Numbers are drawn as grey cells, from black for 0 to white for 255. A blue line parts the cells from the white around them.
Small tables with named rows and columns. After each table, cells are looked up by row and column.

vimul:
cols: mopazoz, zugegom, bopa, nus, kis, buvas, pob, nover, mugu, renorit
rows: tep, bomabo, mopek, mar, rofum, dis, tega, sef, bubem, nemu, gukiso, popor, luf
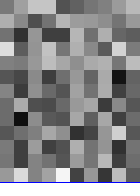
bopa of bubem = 141
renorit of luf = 90
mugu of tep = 155
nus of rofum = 189
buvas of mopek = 182
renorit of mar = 123
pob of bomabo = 153
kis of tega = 84
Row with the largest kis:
luf

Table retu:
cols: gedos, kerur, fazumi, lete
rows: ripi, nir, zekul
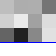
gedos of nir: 208
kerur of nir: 234
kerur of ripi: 173
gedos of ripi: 190
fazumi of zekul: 136
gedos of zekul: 100
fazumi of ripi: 174
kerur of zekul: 33
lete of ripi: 117
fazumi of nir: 161
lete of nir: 220
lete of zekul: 225

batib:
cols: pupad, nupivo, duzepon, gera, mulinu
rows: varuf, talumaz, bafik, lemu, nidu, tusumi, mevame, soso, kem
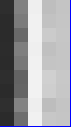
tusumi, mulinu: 200
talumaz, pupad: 43
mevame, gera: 206
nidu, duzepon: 241
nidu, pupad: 43
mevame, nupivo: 101
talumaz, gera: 194
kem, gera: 199
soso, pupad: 47

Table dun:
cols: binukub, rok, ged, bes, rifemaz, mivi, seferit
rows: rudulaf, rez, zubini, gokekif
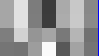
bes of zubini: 165
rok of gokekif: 115
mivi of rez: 201
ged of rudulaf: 124
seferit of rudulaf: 136
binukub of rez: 166
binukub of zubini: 126
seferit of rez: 138
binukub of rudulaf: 166
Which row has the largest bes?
gokekif

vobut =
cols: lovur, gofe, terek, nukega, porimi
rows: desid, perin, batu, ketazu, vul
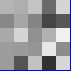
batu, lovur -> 169
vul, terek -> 193
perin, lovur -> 135
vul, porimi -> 215
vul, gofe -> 84
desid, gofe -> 174

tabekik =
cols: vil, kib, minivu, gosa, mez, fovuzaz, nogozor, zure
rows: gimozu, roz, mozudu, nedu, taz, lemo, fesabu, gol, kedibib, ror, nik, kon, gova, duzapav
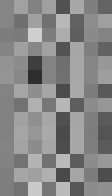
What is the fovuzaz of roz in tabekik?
98
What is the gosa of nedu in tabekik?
161
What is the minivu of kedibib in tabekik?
143
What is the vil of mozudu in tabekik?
125
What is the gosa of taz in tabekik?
131
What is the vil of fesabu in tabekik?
131
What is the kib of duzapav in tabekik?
115

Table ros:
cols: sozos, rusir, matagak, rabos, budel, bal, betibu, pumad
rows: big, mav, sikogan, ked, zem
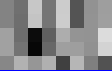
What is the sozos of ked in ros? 161
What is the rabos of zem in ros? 176
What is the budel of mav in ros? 205
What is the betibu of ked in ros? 145
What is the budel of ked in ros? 159
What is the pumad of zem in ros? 82
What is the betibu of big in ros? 146
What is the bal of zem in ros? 182
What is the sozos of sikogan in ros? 161
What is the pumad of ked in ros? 211
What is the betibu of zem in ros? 127
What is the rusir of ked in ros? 115
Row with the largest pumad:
sikogan

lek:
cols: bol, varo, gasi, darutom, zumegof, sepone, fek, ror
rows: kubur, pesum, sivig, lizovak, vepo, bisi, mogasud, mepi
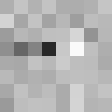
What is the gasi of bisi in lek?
177
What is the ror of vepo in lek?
171
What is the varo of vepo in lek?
168
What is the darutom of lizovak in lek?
40
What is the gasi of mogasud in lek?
179
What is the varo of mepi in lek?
189
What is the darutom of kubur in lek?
195
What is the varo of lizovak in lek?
102
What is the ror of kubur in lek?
197
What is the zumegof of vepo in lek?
203
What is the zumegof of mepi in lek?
171
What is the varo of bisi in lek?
171
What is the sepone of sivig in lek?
214
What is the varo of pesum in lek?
166
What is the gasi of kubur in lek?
178
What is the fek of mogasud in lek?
184
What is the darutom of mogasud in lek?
188
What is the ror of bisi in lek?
183
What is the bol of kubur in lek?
175
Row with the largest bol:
pesum

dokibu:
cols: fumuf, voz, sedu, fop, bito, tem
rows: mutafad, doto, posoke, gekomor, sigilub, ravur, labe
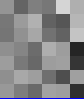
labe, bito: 158
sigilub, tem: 53
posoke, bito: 98
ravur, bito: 78
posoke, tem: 196
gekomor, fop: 174
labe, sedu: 105
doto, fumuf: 119
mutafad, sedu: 127
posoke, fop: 114
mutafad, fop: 119
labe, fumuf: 152
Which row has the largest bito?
mutafad

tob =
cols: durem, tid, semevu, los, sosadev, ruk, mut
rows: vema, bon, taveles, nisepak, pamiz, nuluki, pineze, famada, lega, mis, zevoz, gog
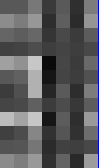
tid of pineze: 80
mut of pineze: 124
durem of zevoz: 83
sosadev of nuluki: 68
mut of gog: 156
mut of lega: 154
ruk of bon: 43
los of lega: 22
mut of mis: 109

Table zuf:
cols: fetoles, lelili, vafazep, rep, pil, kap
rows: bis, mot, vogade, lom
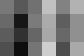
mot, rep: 171
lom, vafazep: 117
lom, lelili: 13
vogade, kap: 144
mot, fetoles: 105
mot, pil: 94
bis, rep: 193
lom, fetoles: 79
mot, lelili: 22
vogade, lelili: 49
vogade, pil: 104
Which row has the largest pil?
bis

